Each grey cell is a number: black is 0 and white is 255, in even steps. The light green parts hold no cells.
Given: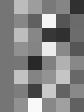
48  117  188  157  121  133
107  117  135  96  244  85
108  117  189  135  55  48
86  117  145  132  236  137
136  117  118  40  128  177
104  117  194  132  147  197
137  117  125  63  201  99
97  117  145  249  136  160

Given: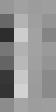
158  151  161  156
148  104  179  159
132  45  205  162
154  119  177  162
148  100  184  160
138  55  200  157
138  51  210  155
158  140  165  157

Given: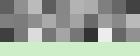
66  95  144  187  93  135  179  172  127  103
186  127  124  142  170  136  163  106  158  137
145  63  122  220  118  165  118  50  237  103

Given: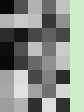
194  9  81  178  107
144  180  199  190  55
70  44  21  71  96
203  14  80  191  119
194  9  58  105  144
42  164  220  71  129
214  168  225  162  112
48  157  177  47  221

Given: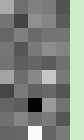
83  170  110  128  123
91  116  68  143  134
116  102  127  106  116
131  118  87  121  141
113  115  94  101  91
121  163  109  136  198
85  70  122  99  104
114  100  93  2  154
86  112  133  111  122
123  100  102  250  100

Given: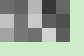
103  109  99  182  55
79  194  116  202  94
93  163  119  111  211
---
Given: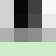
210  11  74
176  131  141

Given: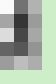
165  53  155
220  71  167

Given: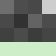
73  50  99
64  75  60

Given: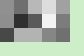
142  47  89
72  179  179

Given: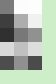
62  173  241
48  120  145

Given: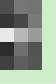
55  72  121
232  183  154

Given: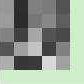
156  43  119
131  64  166

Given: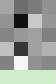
146  17  201
132  152  160
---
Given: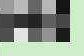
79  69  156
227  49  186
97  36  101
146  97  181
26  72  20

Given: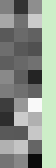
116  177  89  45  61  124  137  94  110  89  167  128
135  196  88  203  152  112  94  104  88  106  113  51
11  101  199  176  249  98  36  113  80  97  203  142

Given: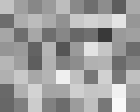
103  105  176  182  149  166  109  195
127  176  200  159  154  110  173  159
204  211  167  94  99  167  188  135
129  164  180  177  181  110  170  155
108  165  239  127  85  135  145  189
156  207  192  141  154  103  200  137
191  196  119  177  227  112  210  110
119  198  209  179  198  57  203  141
248  241  119  106  151  154  228  93
145  164  192  130  108  160  150  170

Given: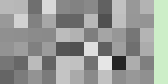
101  118  147  144  153  185
124  103  158  143  210  183
147  187  128  139  129  111
123  100  156  138  167  217
196  196  85  188  101  136
170  193  80  178  101  130
138  114  223  126  184  137
193  230  96  165  80  97
141  37  159  151  191  194
152  173  111  118  151  152
144  127  172  180  148  179

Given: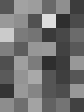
141  52  90  79  128  203  153  86
111  153  148  159  93  123  143  162
163  133  169  124  151  116  81  157
98  85  85  46  153  58  221  105
116  77  62  59  66  72  46  143
65  152  86  152  89  107  75  60

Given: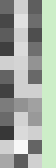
167  208  55  106  124  65  99  208  63  92  71  105
92  247  218  210  146  208  208  212  219  208  225  208
208  100  208  153  161  208  104  147  111  78  109  94
